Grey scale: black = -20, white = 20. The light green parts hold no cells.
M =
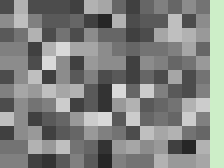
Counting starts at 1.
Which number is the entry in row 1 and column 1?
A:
-8
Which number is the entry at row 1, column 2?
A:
8
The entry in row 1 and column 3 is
-8
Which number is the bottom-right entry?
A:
6
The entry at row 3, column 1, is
-6
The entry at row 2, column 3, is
0
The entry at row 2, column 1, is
2
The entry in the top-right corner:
-2
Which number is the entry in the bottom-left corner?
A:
0
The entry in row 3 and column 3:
8

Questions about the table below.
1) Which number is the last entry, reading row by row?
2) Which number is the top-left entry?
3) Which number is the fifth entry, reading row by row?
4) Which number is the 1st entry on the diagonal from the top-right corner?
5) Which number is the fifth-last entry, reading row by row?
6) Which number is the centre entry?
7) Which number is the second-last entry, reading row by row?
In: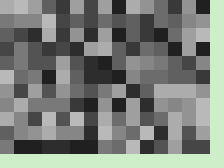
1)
-9
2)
7
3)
-11
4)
-15
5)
-13
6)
-13
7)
-9

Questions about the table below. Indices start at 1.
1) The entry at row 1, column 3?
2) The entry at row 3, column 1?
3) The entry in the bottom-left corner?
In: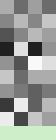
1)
5
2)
-7
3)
17

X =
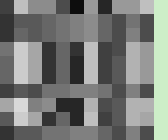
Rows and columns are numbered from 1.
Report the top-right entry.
10
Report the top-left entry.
-10
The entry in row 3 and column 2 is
-4
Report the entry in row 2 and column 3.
-6
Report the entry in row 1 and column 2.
10
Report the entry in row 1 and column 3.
2
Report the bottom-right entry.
-8
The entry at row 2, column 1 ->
-12
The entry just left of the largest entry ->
6
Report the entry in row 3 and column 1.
-12
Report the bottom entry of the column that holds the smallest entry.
0
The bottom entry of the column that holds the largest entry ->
-6

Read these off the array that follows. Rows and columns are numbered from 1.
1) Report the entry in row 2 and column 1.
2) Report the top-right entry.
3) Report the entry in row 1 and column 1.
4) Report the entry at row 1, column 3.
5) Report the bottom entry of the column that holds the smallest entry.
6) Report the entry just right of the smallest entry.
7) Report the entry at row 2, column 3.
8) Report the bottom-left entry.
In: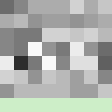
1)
7
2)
11
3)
-3
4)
7
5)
9
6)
-1
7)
3
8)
3
